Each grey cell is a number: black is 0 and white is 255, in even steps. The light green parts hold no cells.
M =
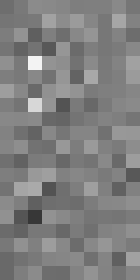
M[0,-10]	110
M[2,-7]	127
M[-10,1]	142
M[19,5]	131
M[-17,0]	117
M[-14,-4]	123
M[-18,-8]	95
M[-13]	[126, 116, 215, 148, 83, 122, 104, 122, 134, 138]
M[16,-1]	144
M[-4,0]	107
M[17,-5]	108
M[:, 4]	[134, 140, 110, 150, 142, 150, 156, 83, 101, 118, 152, 104, 129, 111, 112, 137, 104, 136, 134, 108]
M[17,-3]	150
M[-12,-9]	135
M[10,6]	154
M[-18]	[125, 147, 95, 127, 110, 136, 149, 119, 131, 109]
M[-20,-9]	121
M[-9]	[112, 98, 123, 125, 104, 121, 116, 137, 105, 157]
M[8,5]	116
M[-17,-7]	88
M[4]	[144, 121, 243, 147, 142, 114, 138, 121, 131, 161]
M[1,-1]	130
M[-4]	[107, 99, 120, 120, 104, 123, 112, 130, 133, 144]
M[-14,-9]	136
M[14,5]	109
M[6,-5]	147
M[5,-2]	127
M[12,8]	131
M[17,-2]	133
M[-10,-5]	125
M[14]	[139, 127, 96, 110, 112, 109, 124, 135, 136, 143]
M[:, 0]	[110, 117, 125, 117, 144, 126, 158, 126, 136, 130, 133, 112, 126, 115, 139, 145, 107, 120, 105, 105]
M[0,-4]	127
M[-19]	[117, 119, 121, 162, 140, 155, 134, 119, 166, 130]
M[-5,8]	117

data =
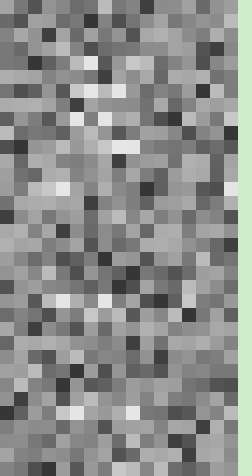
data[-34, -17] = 163
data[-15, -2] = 163
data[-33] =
[106, 83, 161, 158, 108, 120, 54, 131, 79, 116, 141, 163, 120, 135, 147, 140, 187]
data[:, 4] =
[135, 108, 163, 187, 125, 146, 88, 126, 153, 96, 186, 131, 176, 230, 163, 147, 63, 140, 79, 120, 131, 229, 149, 120, 167, 158, 116, 54, 83, 199, 106, 161, 141, 156]
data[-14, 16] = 108
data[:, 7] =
[187, 131, 120, 108, 88, 63, 186, 146, 229, 149, 199, 167, 163, 175, 131, 161, 140, 141, 54, 116, 120, 230, 156, 106, 126, 135, 79, 96, 147, 153, 83, 158, 163, 125]
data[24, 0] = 103
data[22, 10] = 158
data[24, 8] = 140
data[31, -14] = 106
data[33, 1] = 120
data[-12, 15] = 161
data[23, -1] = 163
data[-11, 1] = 126
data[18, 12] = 161
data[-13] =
[149, 156, 88, 186, 229, 175, 137, 230, 127, 164, 79, 54, 96, 199, 125, 116, 153]
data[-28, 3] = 149
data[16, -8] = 163
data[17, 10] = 172
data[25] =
[141, 163, 106, 83, 158, 187, 120, 135, 131, 108, 146, 63, 140, 147, 120, 126, 161]
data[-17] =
[176, 163, 167, 126, 140, 163, 83, 141, 106, 120, 172, 174, 168, 146, 131, 103, 63]
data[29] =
[54, 96, 156, 125, 199, 229, 164, 153, 175, 230, 120, 116, 79, 88, 149, 131, 186]
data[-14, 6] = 96
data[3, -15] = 147
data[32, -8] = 106
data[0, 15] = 146
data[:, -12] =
[108, 120, 106, 131, 186, 140, 199, 63, 230, 156, 153, 126, 131, 164, 167, 158, 141, 163, 96, 79, 116, 175, 125, 83, 146, 187, 54, 149, 161, 229, 147, 135, 120, 88]
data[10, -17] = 79
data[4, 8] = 153
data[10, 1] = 54
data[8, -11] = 127
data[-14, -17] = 83
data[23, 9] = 147

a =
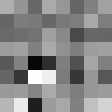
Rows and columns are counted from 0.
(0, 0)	175
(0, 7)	162
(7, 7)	212
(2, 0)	105
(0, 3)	170
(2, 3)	159
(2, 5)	73
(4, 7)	128
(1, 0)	102
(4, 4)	126
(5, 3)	239
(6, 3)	170
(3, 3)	170
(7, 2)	30
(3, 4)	145
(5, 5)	55
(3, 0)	157

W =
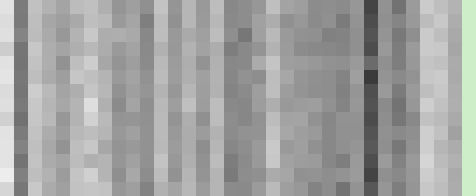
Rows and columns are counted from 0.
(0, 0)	226
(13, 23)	141
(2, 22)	144
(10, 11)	185
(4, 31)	192
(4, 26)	107
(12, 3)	178
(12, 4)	156
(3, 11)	177
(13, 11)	177
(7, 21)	156
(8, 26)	76
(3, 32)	166
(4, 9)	158
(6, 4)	164
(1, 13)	182
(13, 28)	126
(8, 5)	179
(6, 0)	219
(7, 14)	157
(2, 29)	143
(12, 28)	137
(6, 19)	190
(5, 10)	146
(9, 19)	194
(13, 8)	152
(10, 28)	120
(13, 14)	156
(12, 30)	205
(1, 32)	173
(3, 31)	200
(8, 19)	188
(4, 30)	196
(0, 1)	123
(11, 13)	175
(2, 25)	144
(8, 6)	209
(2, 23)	129

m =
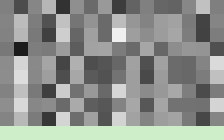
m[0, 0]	128
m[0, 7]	153
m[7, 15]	212
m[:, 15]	[127, 133, 125, 80, 218, 192, 124, 212, 133]
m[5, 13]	104
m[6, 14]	75
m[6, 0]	130
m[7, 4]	106
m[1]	[132, 188, 125, 82, 193, 117, 147, 106, 188, 150, 131, 157, 162, 122, 67, 133]
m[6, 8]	214
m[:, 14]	[193, 67, 66, 148, 132, 124, 75, 113, 71]
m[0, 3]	182
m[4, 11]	161
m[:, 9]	[99, 150, 158, 106, 161, 158, 158, 167, 162]
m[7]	[142, 217, 135, 140, 106, 170, 94, 87, 131, 167, 87, 165, 114, 114, 113, 212]
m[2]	[130, 183, 121, 64, 206, 102, 160, 106, 240, 158, 141, 156, 166, 125, 66, 125]
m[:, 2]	[134, 125, 121, 126, 137, 136, 121, 135, 123]
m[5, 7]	82
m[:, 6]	[106, 147, 160, 162, 78, 90, 153, 94, 160]
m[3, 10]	166
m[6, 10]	139
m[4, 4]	69
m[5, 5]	167
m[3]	[120, 28, 126, 123, 156, 93, 162, 164, 124, 106, 166, 103, 141, 150, 148, 80]
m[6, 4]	204
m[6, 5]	113
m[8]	[132, 184, 123, 55, 212, 109, 160, 83, 211, 162, 131, 157, 163, 121, 71, 133]

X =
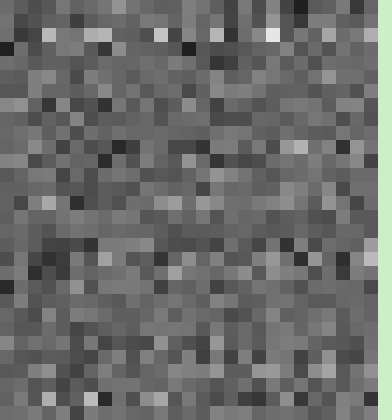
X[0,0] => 108
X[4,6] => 92
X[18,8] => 122
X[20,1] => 108
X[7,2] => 98
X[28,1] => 122
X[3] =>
[32, 109, 75, 96, 120, 124, 89, 55, 140, 100, 98, 95, 86, 32, 87, 76, 80, 88, 99, 103, 129, 84, 106, 83, 115, 98, 108]
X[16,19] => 88
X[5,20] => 105
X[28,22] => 104
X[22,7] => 107
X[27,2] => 84
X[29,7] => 109
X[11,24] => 117
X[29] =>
[109, 111, 123, 99, 126, 68, 123, 109, 115, 103, 100, 120, 94, 106, 92, 129, 121, 126, 101, 110, 113, 106, 87, 96, 130, 107, 126]
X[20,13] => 96
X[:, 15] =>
[94, 117, 182, 76, 53, 131, 136, 66, 74, 111, 123, 53, 147, 119, 136, 84, 92, 68, 128, 103, 67, 130, 101, 120, 151, 120, 148, 84, 75, 129]
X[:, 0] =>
[108, 114, 111, 32, 110, 94, 86, 135, 102, 103, 101, 130, 88, 97, 98, 95, 101, 93, 78, 109, 42, 89, 103, 99, 134, 103, 89, 102, 98, 109]
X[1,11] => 117
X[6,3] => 102
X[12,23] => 98
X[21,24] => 103
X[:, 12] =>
[96, 100, 68, 86, 123, 98, 109, 93, 105, 101, 71, 88, 84, 98, 156, 111, 81, 77, 101, 159, 101, 117, 94, 118, 96, 85, 134, 120, 86, 94]
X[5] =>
[94, 91, 126, 135, 103, 74, 125, 112, 102, 91, 105, 110, 98, 95, 108, 131, 94, 101, 130, 118, 105, 94, 114, 148, 112, 111, 97]
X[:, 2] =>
[78, 82, 69, 75, 89, 126, 127, 98, 77, 119, 137, 73, 120, 103, 126, 100, 93, 92, 70, 47, 90, 83, 76, 87, 113, 82, 127, 84, 85, 123]
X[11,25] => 135
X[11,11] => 99
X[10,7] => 87
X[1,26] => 114
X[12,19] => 86
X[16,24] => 104
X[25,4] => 90
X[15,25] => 89
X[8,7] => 92
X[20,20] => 98

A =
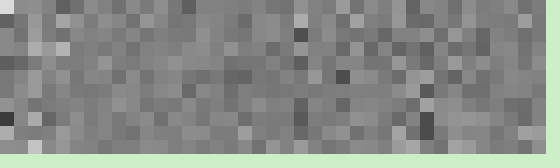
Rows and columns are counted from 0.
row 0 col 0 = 219
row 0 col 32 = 111
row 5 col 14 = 112
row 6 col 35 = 129
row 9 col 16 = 124
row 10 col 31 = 114
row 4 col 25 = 133
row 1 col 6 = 124
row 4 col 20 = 116
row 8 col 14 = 119
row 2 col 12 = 122
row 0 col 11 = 141
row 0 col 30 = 136
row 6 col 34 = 111
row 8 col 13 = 131
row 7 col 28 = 125
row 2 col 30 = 142
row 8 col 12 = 136
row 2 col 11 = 127
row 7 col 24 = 102
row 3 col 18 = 130
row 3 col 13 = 137
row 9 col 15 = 124
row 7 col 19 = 128
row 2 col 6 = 129
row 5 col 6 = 134
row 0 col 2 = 142
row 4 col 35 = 126
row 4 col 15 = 132
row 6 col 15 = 129
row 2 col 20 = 126
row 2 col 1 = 114
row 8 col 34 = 144
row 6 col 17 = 126
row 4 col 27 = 117
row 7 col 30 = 161
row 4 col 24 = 134
